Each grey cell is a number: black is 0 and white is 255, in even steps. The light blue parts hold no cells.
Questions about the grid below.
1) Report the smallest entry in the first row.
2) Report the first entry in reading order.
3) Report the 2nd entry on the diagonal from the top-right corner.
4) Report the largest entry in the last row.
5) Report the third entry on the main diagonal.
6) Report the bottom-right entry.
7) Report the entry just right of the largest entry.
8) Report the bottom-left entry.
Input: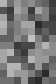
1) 59
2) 180
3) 127
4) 153
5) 141
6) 97
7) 127
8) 111

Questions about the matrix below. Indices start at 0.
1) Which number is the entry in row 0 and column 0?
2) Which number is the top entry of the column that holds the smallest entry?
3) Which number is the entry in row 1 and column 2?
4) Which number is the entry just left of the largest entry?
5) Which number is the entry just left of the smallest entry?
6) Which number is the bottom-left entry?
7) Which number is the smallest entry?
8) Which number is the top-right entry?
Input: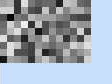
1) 160
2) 172
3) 51
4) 148
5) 80
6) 23
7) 10
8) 93
